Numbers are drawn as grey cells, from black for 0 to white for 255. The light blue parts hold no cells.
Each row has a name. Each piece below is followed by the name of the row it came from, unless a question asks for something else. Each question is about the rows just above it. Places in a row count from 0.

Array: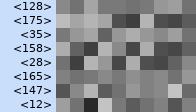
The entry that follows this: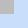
[165]
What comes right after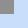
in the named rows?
[129]
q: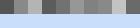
<147>
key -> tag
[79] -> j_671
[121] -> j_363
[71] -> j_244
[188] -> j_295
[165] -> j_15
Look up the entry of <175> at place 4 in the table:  j_671
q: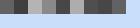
<158>
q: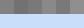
<165>

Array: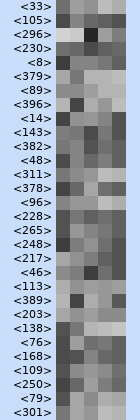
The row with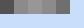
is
<109>
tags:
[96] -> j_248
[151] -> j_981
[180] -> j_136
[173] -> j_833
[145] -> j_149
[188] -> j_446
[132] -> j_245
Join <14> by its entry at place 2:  j_981
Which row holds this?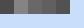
<105>

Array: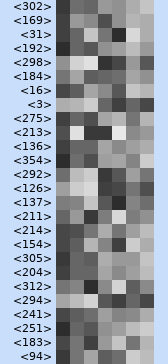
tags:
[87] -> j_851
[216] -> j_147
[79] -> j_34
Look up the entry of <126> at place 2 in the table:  j_147
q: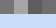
<94>
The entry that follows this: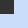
[71]

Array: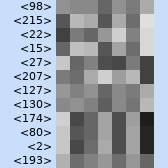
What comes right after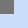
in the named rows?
[184]
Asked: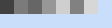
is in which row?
<22>
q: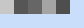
<80>
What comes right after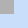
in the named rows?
[109]
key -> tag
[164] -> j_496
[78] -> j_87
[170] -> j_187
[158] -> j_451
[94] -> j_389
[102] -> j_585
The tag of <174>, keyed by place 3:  j_496
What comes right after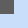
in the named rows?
[137]

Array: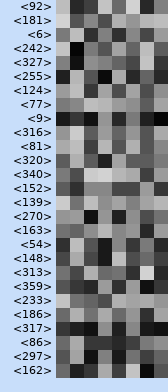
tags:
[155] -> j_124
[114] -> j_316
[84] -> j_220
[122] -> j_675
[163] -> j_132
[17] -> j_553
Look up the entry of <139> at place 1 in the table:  j_316
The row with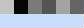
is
<242>
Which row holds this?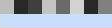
<92>

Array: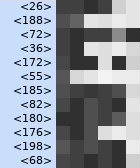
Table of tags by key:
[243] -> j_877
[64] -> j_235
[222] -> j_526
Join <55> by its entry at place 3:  j_877
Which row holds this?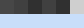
<68>
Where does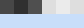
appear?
<176>
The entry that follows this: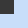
[64]
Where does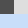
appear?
<176>

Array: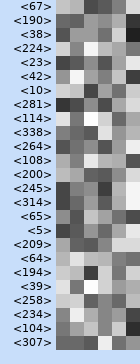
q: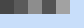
<23>
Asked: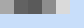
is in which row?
<200>
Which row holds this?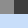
<245>
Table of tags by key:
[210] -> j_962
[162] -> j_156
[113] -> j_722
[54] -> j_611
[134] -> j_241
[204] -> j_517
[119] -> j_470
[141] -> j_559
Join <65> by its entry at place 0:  j_559
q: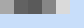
<209>

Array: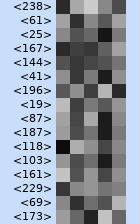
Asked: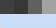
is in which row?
<167>
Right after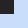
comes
[194]

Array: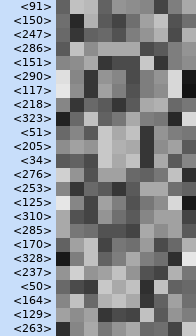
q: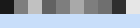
<328>
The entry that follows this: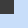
[200]
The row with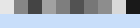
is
<125>
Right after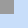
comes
[75]
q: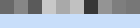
<51>
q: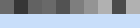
<247>
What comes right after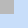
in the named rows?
[98]

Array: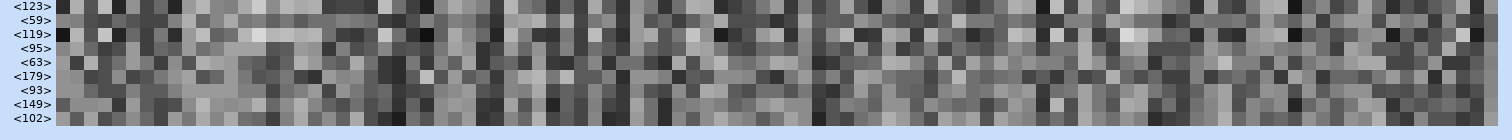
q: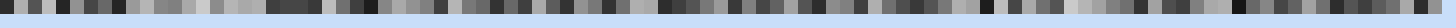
<123>
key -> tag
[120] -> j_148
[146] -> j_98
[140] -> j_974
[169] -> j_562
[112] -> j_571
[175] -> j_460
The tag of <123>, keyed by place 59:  j_974

